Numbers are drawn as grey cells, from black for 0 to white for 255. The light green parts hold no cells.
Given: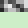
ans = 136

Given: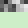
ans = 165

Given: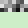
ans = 96

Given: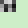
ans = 35

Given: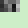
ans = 73

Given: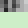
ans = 35

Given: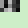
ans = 170
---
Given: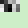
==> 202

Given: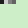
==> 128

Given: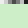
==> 191

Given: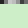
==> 64

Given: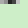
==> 68

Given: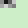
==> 154

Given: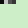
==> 82
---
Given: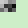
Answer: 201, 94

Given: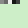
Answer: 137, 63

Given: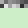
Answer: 174, 147

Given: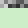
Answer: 196, 72

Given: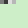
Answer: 125, 182

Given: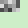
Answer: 148, 207

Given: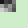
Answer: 22, 80

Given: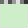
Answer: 108, 52
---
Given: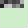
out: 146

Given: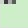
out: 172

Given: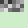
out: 94

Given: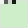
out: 212

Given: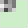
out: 153

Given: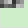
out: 195
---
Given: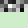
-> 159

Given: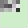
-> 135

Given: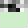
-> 221

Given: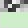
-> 74

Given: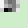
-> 151

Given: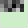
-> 86

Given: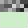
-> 129
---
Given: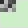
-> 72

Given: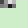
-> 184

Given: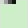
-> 17

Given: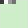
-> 114

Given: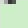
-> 84

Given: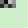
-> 153
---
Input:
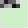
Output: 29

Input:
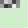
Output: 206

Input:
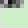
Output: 180

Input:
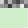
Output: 91

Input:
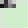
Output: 47

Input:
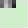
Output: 171

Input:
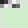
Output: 64

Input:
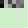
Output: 180

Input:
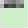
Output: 148
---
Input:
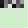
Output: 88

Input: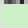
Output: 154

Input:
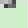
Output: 223

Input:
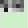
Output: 133

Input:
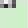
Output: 131

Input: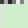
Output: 237
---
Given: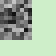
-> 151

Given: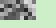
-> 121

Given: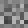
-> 116

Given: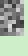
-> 206

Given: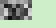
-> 100
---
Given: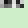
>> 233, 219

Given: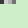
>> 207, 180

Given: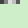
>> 222, 191

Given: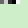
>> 250, 210

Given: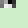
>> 241, 228

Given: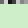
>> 214, 200

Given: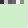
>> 240, 199

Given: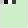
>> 251, 197

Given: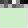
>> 238, 196

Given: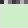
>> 209, 179
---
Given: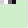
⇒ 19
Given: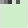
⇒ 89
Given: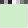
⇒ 92
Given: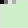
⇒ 174
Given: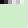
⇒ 240
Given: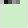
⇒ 124
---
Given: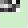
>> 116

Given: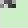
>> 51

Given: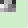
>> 101

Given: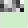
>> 163

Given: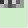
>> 152

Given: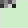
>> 37

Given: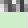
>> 148

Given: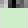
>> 130
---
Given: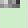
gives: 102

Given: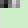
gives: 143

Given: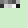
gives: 20

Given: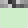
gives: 119

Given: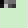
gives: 52

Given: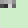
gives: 103

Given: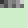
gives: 108

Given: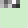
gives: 49

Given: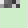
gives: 70
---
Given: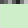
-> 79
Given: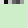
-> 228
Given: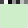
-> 69
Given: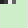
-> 34
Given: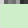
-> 212
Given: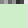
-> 133
